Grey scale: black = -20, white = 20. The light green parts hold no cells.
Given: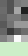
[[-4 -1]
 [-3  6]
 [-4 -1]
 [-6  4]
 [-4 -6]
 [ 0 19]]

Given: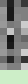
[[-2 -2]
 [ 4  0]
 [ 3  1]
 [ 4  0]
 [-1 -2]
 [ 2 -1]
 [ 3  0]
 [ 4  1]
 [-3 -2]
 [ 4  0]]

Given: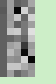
[[ -5  -5   6]
 [ -6 -19   0]
 [ -5  11  13]
 [ -5  -5   5]
 [ -5  12  15]
 [ -5  -1  11]
 [ -5   7   4]
 [ -5   4   6]
 [ -5   2 -19]
 [ -5  11   3]
 [ -5  -4   4]]

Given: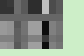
[[-12  -3 -13  10  -6]
 [-12  -3 -13  10  -6]
 [ -4  -4  -4  -4  -4]
 [  4  -6   5 -18  -2]
 [  4  -5   5 -18  -2]
 [  0  -5   0 -11  -3]
 [  4  -6   5 -18  -2]]

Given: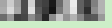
[[  6   5  13 -10  -3  17 -10   8]
 [  7   6  15 -11  -1  16 -13   8]
 [ -3 -10   2 -14  11   8  -7   4]]

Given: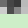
[[ -3 -11]
 [ 12   1]]

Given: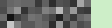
[[ -7  -3  -4  -5  -7 -12  -3]
 [ -8   3  -6   0   9   4 -11]
 [ -3 -10  -2  -6 -15 -11  -2]
 [-10   0  -6  -4   4  -3  -6]]
